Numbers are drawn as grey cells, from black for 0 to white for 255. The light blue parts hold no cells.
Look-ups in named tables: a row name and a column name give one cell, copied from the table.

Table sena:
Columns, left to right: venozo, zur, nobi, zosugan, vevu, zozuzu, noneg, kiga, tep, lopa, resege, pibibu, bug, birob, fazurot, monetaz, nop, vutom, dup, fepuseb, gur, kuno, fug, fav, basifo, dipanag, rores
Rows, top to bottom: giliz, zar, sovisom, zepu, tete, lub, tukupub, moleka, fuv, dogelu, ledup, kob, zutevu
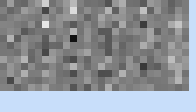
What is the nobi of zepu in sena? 123
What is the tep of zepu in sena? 143
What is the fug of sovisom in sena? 120
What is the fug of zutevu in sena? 117
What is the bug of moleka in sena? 162
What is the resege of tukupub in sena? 121
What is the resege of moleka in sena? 126

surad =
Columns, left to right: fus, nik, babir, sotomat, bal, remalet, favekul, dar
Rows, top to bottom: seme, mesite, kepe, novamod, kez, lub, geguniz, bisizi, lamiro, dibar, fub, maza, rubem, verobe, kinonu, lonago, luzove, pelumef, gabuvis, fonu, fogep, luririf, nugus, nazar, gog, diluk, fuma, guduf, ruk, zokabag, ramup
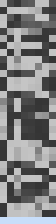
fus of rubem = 54
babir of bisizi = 178
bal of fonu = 58
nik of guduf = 54
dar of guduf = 172
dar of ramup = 55

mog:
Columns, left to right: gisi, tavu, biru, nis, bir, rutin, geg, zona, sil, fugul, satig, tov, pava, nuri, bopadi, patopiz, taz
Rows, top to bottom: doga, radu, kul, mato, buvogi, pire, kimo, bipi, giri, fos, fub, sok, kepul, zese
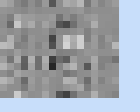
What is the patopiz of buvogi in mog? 142
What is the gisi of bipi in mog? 143
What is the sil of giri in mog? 107
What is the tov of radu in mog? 152
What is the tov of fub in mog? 141
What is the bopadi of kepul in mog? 142
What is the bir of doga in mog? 142
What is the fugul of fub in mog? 117
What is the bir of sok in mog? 156
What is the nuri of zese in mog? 175
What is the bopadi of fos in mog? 129
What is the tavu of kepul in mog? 142
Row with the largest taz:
kimo

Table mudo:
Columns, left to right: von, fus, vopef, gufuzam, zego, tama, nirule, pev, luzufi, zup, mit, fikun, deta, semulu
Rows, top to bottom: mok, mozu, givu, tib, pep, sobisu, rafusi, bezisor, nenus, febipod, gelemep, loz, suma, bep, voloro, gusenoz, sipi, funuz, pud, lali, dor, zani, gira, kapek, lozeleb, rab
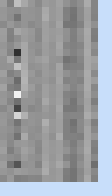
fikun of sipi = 134
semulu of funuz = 127
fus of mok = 127
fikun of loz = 131
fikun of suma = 143
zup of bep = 131
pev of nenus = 148
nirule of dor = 159
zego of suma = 156
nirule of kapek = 166
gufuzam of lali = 170
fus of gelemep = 129
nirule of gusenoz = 155
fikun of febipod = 130
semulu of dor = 129
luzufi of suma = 159
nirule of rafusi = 157
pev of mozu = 152
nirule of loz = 152

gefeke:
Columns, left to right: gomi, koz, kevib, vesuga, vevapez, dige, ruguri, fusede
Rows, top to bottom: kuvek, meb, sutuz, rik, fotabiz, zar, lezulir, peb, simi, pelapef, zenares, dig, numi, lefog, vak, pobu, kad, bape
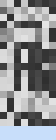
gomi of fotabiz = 129
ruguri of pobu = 206
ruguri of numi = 52
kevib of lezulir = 86
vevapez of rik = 66
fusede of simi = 68
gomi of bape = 213
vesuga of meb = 164
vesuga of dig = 221
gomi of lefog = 171
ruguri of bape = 53
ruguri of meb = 210
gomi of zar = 158
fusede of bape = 63
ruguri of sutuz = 179
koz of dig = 210
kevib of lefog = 217
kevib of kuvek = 50
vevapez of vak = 151

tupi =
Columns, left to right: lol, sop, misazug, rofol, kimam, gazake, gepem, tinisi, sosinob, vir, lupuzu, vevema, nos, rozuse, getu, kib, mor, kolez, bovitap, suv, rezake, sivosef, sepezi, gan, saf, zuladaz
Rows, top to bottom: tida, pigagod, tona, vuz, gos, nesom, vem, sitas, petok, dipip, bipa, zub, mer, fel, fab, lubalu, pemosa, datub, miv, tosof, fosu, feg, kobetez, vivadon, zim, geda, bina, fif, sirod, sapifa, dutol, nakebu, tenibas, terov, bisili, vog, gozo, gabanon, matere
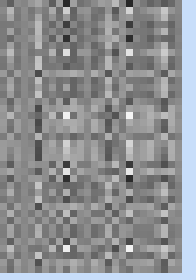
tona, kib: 166
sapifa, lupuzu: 175
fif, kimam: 122
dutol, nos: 147
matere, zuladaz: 141
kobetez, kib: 87
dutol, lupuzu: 100

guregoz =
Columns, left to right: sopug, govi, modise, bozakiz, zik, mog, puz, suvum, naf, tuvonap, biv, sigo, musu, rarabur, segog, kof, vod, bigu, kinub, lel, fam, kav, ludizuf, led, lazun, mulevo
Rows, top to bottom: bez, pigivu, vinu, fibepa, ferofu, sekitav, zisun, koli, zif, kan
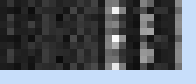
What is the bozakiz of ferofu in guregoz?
31
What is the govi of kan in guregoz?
26
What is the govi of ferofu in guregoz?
67
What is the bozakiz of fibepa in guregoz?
36
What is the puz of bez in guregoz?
58
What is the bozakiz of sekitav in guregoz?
37
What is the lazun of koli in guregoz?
34
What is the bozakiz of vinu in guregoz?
31
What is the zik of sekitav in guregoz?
15
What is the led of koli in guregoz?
31
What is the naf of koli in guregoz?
43
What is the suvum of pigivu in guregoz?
39
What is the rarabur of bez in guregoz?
66

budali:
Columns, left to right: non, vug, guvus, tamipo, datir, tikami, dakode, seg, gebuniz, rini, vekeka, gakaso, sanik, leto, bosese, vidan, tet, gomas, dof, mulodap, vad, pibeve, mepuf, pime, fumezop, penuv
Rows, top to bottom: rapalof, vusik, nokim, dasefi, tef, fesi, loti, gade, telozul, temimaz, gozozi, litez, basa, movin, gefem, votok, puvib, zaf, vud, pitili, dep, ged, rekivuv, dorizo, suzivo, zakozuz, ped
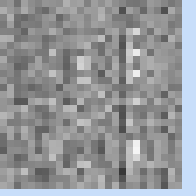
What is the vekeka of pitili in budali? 148
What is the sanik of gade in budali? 149
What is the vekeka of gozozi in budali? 123
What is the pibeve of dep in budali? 122
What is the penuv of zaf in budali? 132
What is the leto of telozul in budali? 148
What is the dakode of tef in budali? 142
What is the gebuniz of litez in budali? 160
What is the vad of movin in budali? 130
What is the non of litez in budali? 149
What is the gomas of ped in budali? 111
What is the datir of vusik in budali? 145
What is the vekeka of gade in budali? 124
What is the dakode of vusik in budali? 106
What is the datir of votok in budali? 136
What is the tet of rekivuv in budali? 156
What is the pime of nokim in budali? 153
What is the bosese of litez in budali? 121
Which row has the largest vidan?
votok

